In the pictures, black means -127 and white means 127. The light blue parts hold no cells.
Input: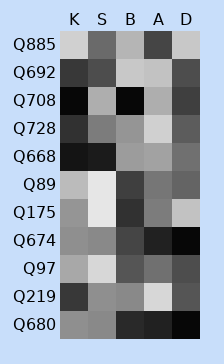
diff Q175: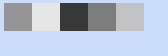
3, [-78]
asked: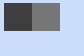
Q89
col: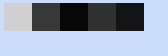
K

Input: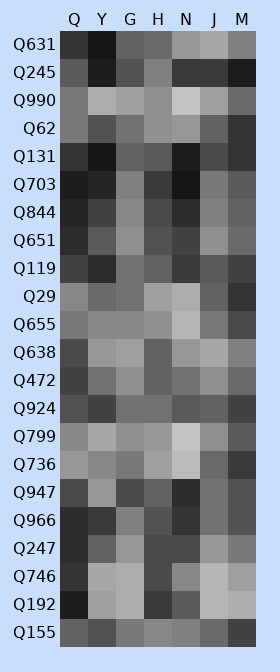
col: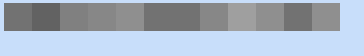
G
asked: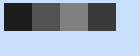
Q245
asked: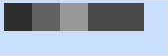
Q247
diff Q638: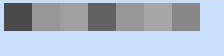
7, [0]
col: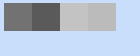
N
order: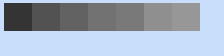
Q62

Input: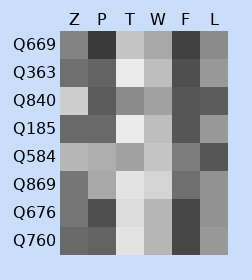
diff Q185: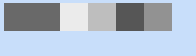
6, [25]
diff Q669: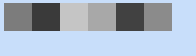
1, [4]

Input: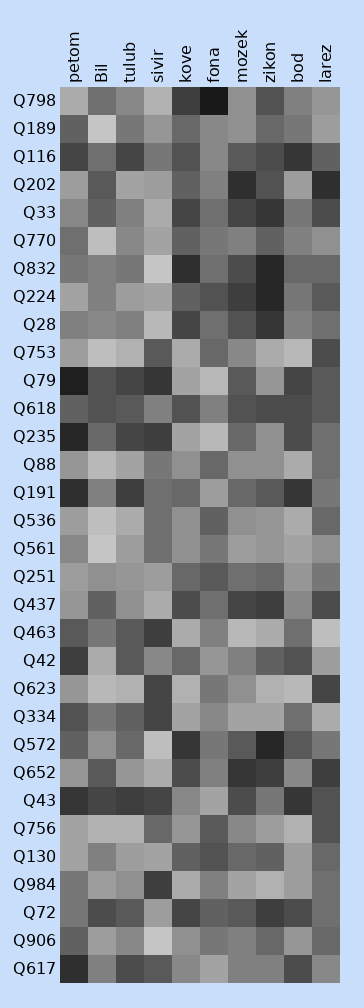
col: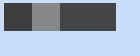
sivir
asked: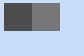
Q43
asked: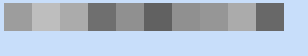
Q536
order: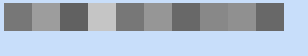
Q189

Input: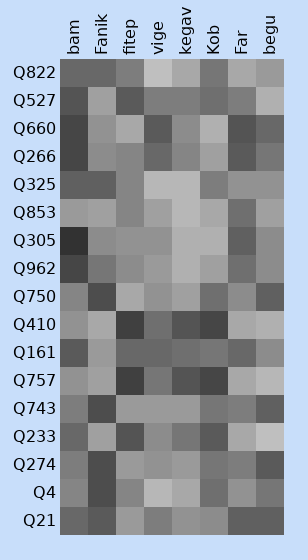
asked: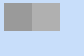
Q962
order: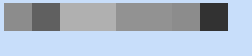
Q305

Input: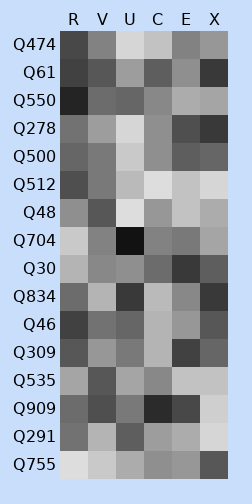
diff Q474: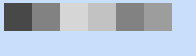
6, [23]
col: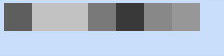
E
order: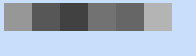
Q46
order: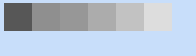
Q48
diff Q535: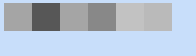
6, [66]
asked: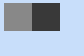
Q834
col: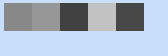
E

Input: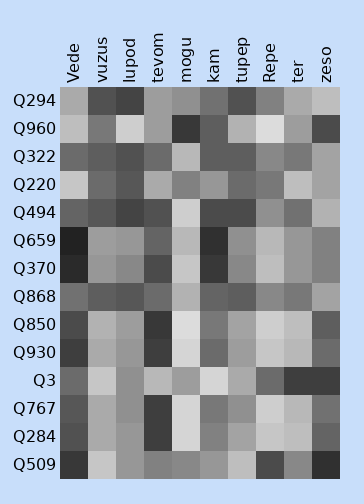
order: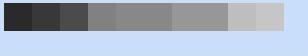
Q370
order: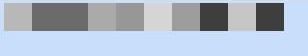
Q930
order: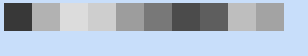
Q850
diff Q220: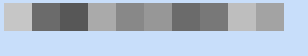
5, [1]

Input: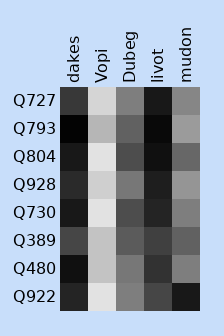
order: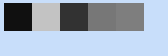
Q480
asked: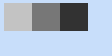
Q480
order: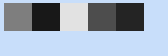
Q730
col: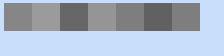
mudon
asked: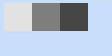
Q922

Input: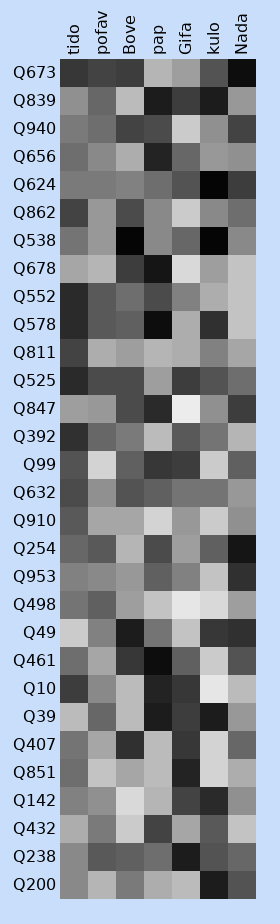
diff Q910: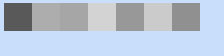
2, [38]
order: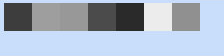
Q847
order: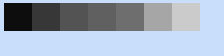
Q461

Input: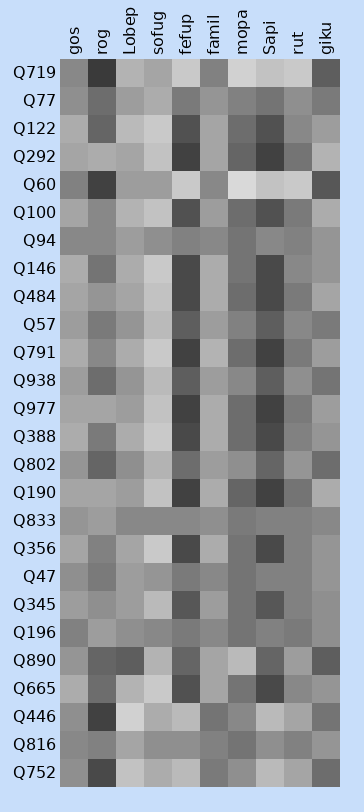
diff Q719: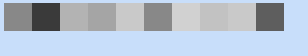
6, [1]
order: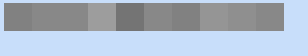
Q94

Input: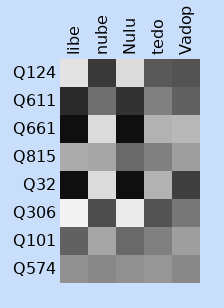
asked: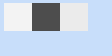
Q306
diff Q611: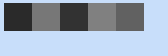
2, [-16]
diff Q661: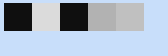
5, [56]
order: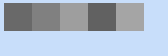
Q101

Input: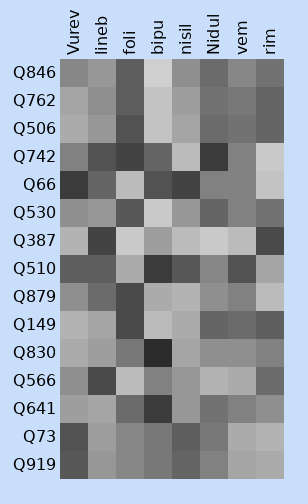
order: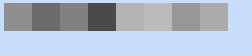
Q566
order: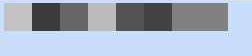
Q66

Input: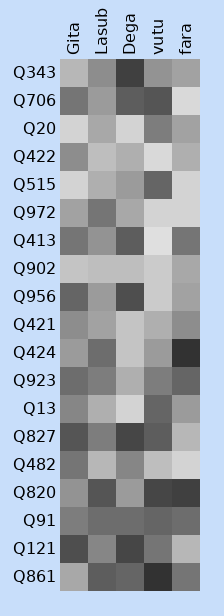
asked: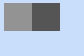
Q820
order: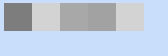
Q20
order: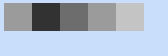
Q424
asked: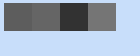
Q861
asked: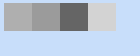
Q515

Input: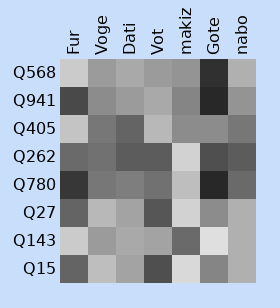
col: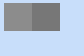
Voge

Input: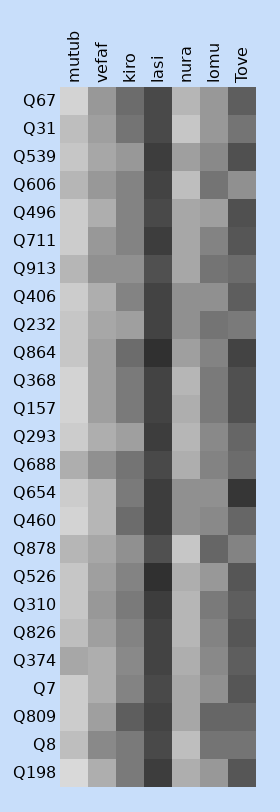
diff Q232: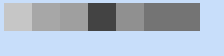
7, [-5]
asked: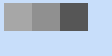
Q7
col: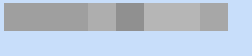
vefaf
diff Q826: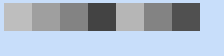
7, [-41]
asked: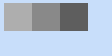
Q374
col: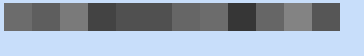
Tove

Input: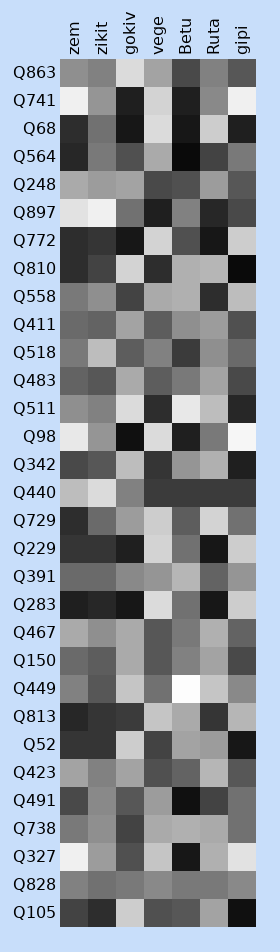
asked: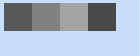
Q150
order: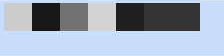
Q229
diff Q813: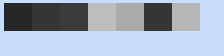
4, [69]
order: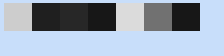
Q283

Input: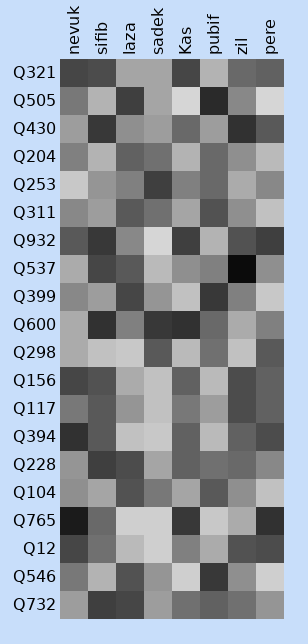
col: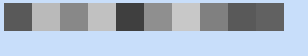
pere
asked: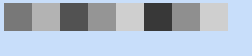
Q546
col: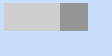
sadek

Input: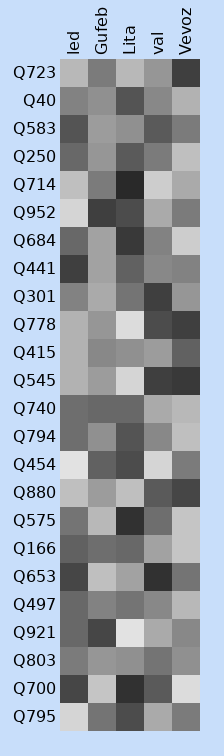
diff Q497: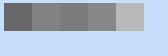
3, [-11]
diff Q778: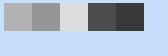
5, [-64]
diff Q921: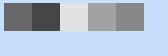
4, [42]
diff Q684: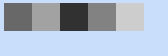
3, [-70]

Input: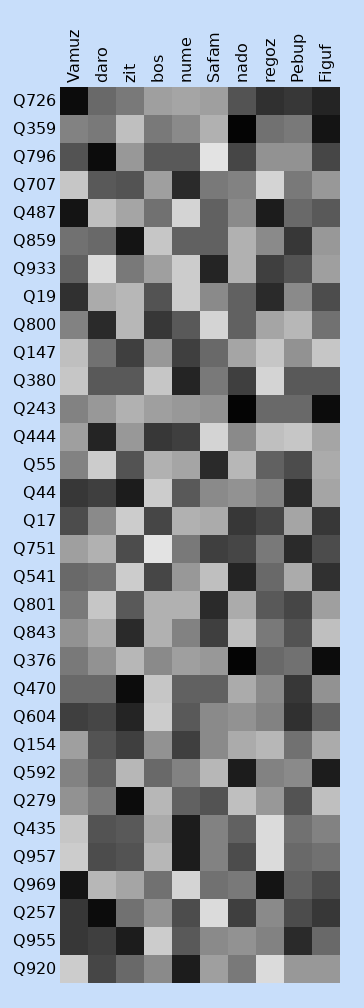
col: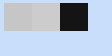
Vamuz
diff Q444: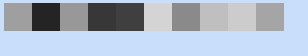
9, [70]
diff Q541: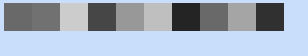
9, [43]

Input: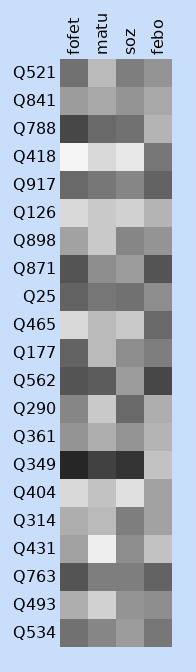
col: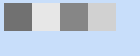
soz
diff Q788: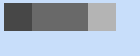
3, [-14]

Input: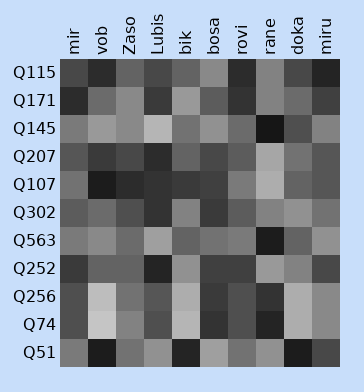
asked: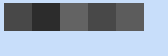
Q207
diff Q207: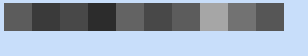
1, [-41]

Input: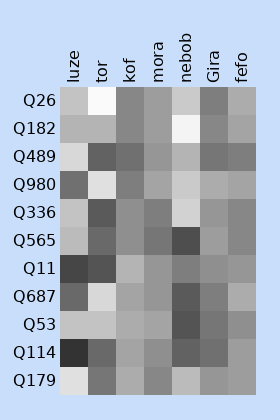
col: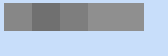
kof
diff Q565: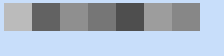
2, [-22]

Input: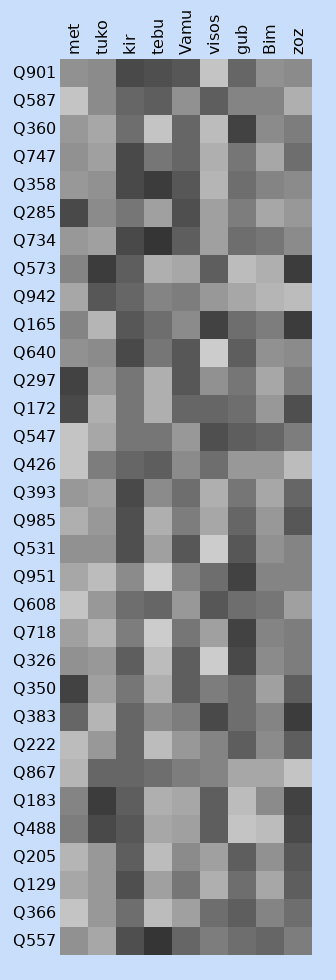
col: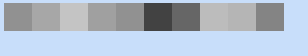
met
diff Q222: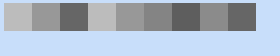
9, [-33]
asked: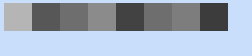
Q165
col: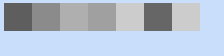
tebu
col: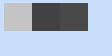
zoz

